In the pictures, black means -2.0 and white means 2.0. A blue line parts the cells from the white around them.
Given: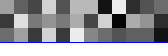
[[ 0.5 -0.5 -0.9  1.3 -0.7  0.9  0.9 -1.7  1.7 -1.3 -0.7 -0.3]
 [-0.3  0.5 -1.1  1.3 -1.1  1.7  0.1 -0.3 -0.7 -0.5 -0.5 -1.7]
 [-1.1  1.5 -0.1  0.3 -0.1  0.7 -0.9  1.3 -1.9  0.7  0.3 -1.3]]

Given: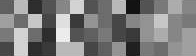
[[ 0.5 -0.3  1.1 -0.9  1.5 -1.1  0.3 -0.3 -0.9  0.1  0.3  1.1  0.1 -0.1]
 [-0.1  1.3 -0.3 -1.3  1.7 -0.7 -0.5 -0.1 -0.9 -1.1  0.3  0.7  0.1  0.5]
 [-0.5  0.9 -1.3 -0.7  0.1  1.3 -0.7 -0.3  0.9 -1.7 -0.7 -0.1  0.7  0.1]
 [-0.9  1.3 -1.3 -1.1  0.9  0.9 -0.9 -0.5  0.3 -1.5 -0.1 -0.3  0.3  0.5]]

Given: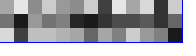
[[ 1.4 -1.0  1.0  1.0  0.8  0.6 -0.4  0.6  0.0  1.2  0.4  0.0 -1.6]
 [ 0.6  1.6  0.2  1.2  0.4  0.2  1.2 -1.0  1.6  0.6  1.4 -1.2  1.2]
 [-0.2 -1.6  0.4 -0.2  0.0 -1.4 -1.6 -1.2 -0.8 -0.8 -0.6 -1.2 -0.4]]

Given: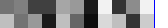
[[ 1.0 -0.2  0.4 -1.6  1.0 -0.4 -1.8  1.4  1.0 -1.2  1.2]
 [-0.2  0.0 -1.0 -1.0  0.6  0.4 -1.6  1.8 -1.2  0.2  1.8]]

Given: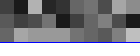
[[-0.4  0.6  0.4  0.4  0.4 -0.2 -0.4 -0.6  0.0  1.0]
 [-0.6 -1.0 -0.8 -0.2 -1.6 -1.0 -0.4  0.0 -0.8 -1.6]
 [-1.0 -1.6  0.8 -1.4 -1.2 -0.4 -0.2 -0.8  0.6  0.2]]

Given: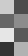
[[ 1.6 -0.6]
 [ 1.2 -0.8]
 [-0.4  0.2]
 [-1.2  0.8]]

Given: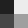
[[-0.9  0.5]
 [-1.5  1.7]]
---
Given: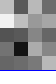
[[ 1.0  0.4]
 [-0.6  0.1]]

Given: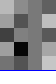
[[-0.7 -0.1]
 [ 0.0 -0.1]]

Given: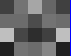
[[-0.3 -0.8]
 [-0.9 -1.3]]

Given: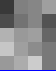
[[-0.2  0.1]
 [ 0.4  0.5]]

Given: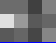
[[ 0.4 -0.6]
 [-0.4 -0.9]]

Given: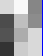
[[1.0 0.2]
 [0.7 1.4]]
